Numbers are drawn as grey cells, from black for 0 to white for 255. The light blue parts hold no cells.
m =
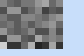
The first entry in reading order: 134
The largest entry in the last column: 150
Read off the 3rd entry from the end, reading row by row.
52
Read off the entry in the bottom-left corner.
207
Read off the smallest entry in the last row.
36
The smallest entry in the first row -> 92
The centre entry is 92
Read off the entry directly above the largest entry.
66
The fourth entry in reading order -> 119
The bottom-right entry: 52
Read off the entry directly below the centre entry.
134
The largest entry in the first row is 165
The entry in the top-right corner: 134
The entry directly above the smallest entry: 165
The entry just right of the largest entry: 52
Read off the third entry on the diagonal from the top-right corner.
105
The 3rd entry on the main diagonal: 92

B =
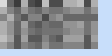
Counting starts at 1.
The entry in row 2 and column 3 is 103
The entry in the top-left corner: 218
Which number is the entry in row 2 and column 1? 175
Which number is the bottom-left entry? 160
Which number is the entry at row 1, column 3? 60
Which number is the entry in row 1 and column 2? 103
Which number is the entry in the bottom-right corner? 131
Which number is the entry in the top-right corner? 175
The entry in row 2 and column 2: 131

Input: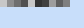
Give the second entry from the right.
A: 95
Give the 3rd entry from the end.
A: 157
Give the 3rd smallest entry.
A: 80
